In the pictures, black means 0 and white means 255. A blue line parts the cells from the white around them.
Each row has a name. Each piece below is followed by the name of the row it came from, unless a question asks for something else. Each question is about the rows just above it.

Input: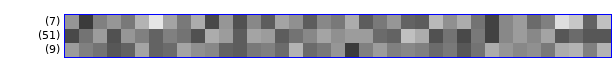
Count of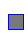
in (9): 4
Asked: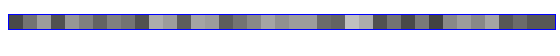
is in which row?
(51)
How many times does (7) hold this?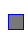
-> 4
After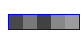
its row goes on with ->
[136 164  87 107  87  87]
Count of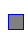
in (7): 2
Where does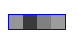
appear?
(9)
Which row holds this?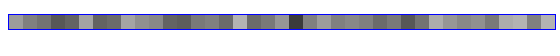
(9)

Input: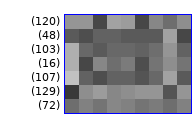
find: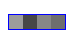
(120)
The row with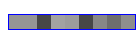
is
(120)
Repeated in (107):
[98]
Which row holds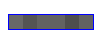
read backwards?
(107)
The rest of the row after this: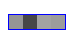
[ 71 135 110 142]

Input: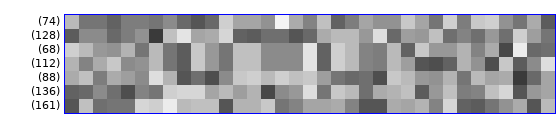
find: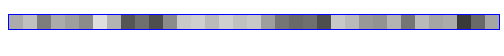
(88)
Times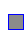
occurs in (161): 0
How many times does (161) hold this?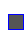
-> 5
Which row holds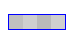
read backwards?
(88)
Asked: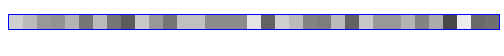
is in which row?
(68)
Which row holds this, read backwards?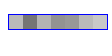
(88)

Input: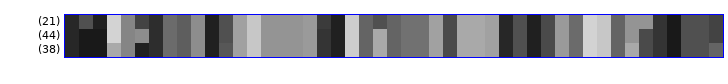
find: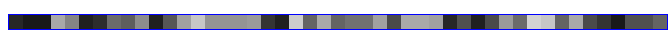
(38)
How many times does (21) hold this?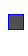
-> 6
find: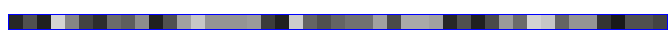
(21)

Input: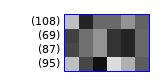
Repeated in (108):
[105]
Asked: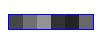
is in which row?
(87)
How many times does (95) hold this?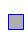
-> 1
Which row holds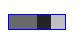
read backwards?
(108)
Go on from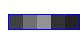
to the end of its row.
[105]

